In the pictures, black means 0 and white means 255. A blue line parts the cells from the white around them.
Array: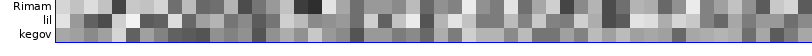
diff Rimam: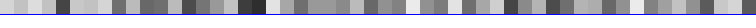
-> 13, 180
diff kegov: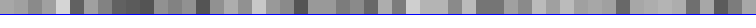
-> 38, 130
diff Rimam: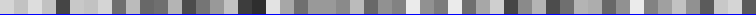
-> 33, 227
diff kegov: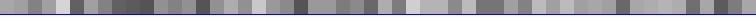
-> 3, 138
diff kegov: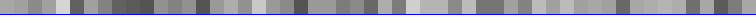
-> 16, 145
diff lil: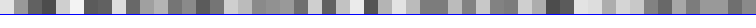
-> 30, 194
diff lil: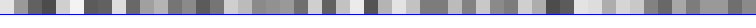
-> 36, 130

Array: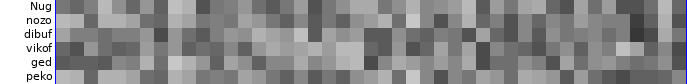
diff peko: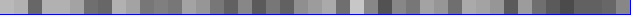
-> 24, 177
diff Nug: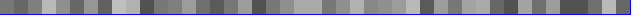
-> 14, 150
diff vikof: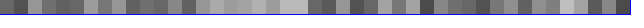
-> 43, 97
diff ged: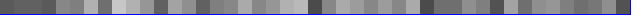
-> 16, 135

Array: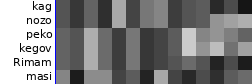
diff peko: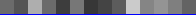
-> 1, 99
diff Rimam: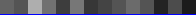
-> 4, 107
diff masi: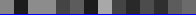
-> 7, 35
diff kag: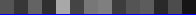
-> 8, 133
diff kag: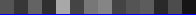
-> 9, 61

